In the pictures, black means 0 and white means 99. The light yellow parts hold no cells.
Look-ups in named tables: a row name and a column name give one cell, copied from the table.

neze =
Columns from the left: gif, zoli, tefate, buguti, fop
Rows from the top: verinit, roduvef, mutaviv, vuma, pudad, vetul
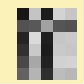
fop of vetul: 71
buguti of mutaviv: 77
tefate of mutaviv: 12
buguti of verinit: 82
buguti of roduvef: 33
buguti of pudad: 81

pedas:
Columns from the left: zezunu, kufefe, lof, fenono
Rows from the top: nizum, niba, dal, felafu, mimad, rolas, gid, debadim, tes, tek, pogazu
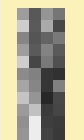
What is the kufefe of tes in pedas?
75
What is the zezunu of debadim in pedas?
76
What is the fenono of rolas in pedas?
19
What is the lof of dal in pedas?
39
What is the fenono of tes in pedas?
27
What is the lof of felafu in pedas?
51
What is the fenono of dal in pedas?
47
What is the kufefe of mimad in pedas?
27
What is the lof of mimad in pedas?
47
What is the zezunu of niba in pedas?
80
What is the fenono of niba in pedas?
28
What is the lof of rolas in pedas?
21
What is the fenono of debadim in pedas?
28
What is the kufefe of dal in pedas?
33
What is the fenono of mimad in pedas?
31
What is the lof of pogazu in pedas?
26
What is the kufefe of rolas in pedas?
50
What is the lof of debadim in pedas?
15
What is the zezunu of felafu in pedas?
61
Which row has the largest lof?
niba

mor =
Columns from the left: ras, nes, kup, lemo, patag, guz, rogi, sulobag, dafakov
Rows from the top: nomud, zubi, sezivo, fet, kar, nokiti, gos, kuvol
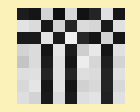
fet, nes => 85
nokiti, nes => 87
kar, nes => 85
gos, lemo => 88
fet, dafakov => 87
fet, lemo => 89
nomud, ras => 11
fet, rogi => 90
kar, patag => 8
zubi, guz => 85
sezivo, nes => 10
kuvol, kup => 10
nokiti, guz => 86
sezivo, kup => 88
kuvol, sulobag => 13
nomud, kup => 82
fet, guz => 80
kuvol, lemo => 85
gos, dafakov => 84
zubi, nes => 85
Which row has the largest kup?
sezivo

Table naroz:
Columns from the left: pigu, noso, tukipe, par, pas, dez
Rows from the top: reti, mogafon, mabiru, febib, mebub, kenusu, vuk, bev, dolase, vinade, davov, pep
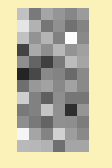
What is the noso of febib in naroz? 66
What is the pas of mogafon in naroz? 44
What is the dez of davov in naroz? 53
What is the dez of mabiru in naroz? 53
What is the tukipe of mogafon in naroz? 46
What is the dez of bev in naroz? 46
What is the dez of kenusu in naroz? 53
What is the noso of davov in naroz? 64
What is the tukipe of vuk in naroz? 63
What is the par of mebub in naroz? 47
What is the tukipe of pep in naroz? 69
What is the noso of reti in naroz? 47
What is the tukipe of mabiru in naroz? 70
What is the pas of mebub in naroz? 73
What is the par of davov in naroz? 81

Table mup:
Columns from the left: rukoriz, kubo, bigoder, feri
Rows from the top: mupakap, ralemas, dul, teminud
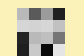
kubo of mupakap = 35
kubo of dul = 72
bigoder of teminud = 4
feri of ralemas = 75
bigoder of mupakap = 60
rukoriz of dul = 14
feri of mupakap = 12
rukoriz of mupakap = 72
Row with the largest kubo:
ralemas

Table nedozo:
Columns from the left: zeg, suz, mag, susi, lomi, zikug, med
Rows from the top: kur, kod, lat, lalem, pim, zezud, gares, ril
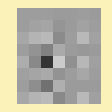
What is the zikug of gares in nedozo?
60
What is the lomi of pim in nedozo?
56
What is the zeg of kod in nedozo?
61
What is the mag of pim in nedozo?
20
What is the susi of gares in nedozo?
68
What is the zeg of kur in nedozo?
61
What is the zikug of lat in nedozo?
72
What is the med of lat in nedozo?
63
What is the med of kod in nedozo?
61
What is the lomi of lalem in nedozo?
60
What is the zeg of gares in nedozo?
61

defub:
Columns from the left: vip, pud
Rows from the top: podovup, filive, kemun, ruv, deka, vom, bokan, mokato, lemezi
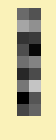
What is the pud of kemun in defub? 23
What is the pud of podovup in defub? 32
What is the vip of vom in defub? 15
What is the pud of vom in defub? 29
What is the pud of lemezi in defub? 39
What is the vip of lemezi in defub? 27
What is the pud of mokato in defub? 33
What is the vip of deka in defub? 43
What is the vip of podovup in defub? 41
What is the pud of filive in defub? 56
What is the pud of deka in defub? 51
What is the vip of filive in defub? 64

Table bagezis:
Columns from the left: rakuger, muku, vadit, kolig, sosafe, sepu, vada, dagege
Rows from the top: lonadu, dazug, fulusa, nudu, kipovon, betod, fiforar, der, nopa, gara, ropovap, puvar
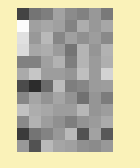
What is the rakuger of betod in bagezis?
66
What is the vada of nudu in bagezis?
58
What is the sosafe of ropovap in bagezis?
72
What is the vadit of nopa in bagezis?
65
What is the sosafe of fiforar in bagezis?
49
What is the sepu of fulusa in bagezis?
56
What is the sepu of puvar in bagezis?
56
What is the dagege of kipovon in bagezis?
68
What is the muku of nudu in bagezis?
65
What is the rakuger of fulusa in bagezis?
87

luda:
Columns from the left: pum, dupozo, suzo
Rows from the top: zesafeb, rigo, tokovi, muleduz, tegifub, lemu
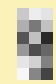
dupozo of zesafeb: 92
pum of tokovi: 33
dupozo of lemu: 52
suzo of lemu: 26
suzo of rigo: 75
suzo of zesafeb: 88
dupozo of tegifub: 81
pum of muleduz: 59
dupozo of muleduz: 30
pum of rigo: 68
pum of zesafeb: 78
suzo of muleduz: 40
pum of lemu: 96
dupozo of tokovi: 75
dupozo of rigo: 47
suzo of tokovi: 16
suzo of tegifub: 50

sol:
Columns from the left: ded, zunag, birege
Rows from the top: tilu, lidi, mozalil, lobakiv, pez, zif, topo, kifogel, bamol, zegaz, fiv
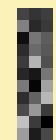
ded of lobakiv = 17
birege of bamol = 23
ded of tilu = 26
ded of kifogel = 18
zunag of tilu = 20
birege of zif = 46
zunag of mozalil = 46

